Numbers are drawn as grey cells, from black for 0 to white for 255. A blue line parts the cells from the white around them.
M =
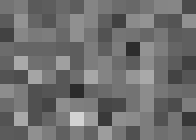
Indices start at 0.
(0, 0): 116
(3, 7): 95
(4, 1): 169
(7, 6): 125
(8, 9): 139
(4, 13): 65
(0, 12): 134
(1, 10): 147
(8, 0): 83
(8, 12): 117
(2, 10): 103
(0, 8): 108
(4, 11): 111
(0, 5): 93
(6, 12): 109
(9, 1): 89
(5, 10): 169
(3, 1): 101
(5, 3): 125
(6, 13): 105
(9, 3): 125
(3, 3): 101
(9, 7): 157
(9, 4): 96
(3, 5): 93
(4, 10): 140
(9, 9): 80
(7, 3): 69
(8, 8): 143
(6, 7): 107
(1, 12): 84
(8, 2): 80
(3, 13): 95
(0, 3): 93
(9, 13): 95
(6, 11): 119

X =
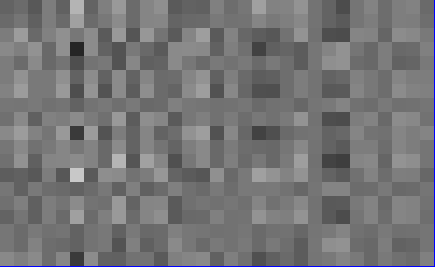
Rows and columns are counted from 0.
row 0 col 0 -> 99
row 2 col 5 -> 119
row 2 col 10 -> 151
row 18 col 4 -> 134
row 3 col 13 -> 139
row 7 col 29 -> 113
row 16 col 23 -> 121
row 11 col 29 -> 142
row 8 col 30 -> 114
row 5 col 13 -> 133
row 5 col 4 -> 144
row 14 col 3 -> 125
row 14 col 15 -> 113
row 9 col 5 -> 58
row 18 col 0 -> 137
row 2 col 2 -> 105
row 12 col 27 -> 109
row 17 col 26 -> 104
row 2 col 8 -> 153
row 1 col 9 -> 107
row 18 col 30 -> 128
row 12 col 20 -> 131
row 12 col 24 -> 90
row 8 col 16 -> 123
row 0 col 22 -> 115
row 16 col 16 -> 114
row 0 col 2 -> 88
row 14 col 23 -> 89
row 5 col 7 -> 98
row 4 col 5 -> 78
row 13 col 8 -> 97
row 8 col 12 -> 90
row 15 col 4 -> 106
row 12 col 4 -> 87
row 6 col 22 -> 115
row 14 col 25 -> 121
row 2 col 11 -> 116
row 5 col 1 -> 146
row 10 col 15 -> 105
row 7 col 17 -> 118

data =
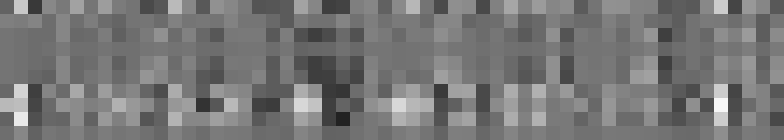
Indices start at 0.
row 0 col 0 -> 99
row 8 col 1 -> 233
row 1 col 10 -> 117
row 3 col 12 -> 115
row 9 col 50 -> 118
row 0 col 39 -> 134
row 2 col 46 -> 149
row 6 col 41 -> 104
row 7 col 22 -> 195
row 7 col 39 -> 120
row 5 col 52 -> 122
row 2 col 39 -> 144
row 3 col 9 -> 112
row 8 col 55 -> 72
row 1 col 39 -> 127
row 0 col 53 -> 152
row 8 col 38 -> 177
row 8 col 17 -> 132
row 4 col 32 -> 135
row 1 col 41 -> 107
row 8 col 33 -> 163
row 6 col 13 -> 120
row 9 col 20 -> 106
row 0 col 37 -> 129
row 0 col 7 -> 157
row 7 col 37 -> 122
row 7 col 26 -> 144
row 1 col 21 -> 121
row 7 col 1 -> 189
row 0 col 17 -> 121
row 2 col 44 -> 107
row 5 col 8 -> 106
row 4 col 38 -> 105
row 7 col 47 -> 119
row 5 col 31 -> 159
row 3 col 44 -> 113
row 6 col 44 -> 131

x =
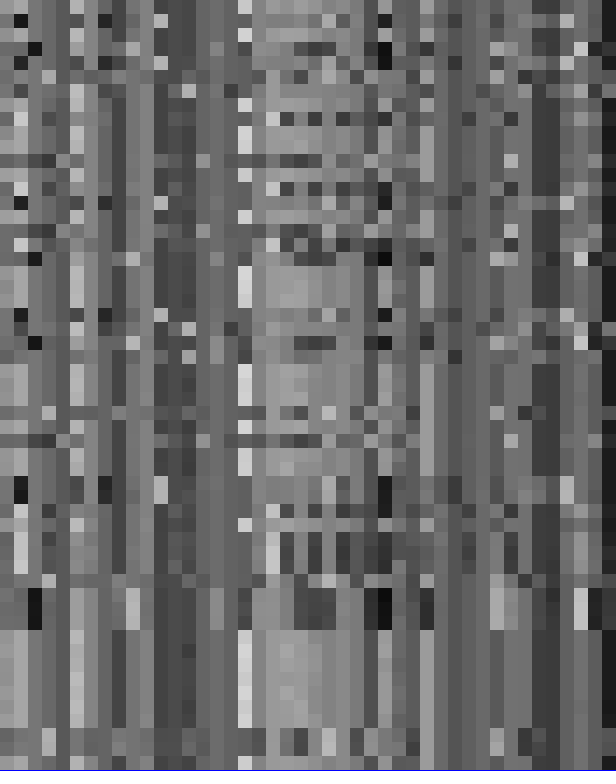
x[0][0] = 150
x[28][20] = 159
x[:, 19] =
[153, 126, 153, 137, 127, 153, 153, 153, 196, 153, 153, 115, 153, 194, 130, 153, 122, 195, 146, 153, 153, 153, 135, 153, 137, 141, 153, 153, 153, 153, 153, 115, 153, 153, 125, 124, 193, 153, 185, 197, 197, 153, 142, 143, 142, 153, 153, 153, 153, 153, 153, 153, 152, 153, 153]
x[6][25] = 122
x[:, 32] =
[84, 61, 84, 84, 52, 84, 84, 84, 84, 84, 84, 84, 84, 84, 62, 84, 84, 84, 84, 84, 84, 84, 65, 84, 84, 51, 84, 84, 84, 84, 84, 84, 84, 84, 58, 58, 84, 84, 84, 84, 84, 84, 84, 84, 84, 84, 84, 84, 84, 84, 84, 84, 84, 84, 84]
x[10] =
[157, 166, 118, 104, 88, 179, 132, 100, 69, 115, 129, 67, 75, 66, 100, 108, 98, 206, 131, 153, 152, 159, 143, 130, 137, 122, 80, 149, 106, 91, 155, 105, 84, 95, 105, 89, 113, 112, 61, 59, 96, 112, 92, 28]
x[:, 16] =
[98, 98, 98, 98, 98, 98, 63, 98, 98, 98, 98, 86, 98, 98, 98, 98, 93, 98, 98, 98, 98, 98, 98, 63, 98, 99, 98, 98, 98, 98, 98, 82, 98, 98, 98, 98, 98, 98, 98, 98, 98, 98, 98, 98, 98, 98, 98, 98, 98, 98, 98, 98, 98, 98, 98]
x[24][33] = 95
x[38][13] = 80
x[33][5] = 169
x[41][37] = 59
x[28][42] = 92
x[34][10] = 129
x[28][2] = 118
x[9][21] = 151
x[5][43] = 84
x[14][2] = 118
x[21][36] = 113
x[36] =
[106, 196, 120, 61, 96, 129, 121, 102, 69, 115, 129, 67, 91, 73, 100, 108, 98, 95, 122, 193, 74, 132, 68, 127, 61, 81, 72, 30, 94, 74, 98, 113, 84, 64, 105, 118, 57, 112, 61, 58, 120, 149, 108, 35]
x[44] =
[108, 107, 21, 101, 88, 157, 132, 100, 105, 179, 113, 67, 75, 71, 100, 137, 98, 69, 141, 142, 126, 74, 64, 74, 128, 122, 50, 18, 108, 83, 45, 104, 84, 95, 105, 170, 137, 112, 72, 57, 96, 193, 34, 60]
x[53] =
[107, 120, 118, 173, 88, 117, 97, 100, 126, 115, 111, 78, 78, 103, 89, 108, 98, 95, 83, 153, 111, 72, 133, 184, 137, 79, 143, 120, 118, 63, 155, 105, 84, 95, 105, 164, 113, 57, 70, 59, 96, 112, 92, 81]
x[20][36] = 113
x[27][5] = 181
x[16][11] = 107
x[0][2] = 118
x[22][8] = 69
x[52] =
[100, 115, 118, 176, 88, 117, 99, 100, 118, 115, 108, 76, 77, 97, 92, 108, 98, 95, 81, 152, 114, 73, 133, 180, 137, 76, 141, 120, 107, 73, 155, 105, 84, 95, 105, 154, 113, 56, 82, 59, 96, 112, 92, 85]
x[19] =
[149, 166, 118, 104, 88, 183, 132, 100, 69, 115, 129, 67, 75, 69, 100, 108, 98, 214, 131, 153, 155, 153, 143, 130, 137, 122, 80, 145, 98, 91, 155, 105, 84, 95, 105, 89, 113, 112, 61, 59, 96, 112, 92, 28]
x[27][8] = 69
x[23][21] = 133
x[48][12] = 75
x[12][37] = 112
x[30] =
[154, 166, 118, 104, 88, 179, 132, 100, 69, 115, 129, 66, 75, 62, 100, 108, 98, 211, 131, 153, 157, 162, 133, 130, 137, 122, 80, 145, 113, 91, 155, 105, 84, 95, 105, 89, 113, 112, 61, 59, 96, 112, 92, 28]
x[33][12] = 75
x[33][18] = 131
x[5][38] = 75
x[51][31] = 105
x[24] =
[110, 103, 21, 96, 88, 157, 132, 100, 100, 182, 123, 67, 75, 71, 100, 138, 98, 76, 139, 137, 126, 73, 62, 72, 133, 122, 51, 25, 110, 88, 48, 104, 84, 95, 105, 163, 132, 112, 69, 53, 96, 195, 35, 55]
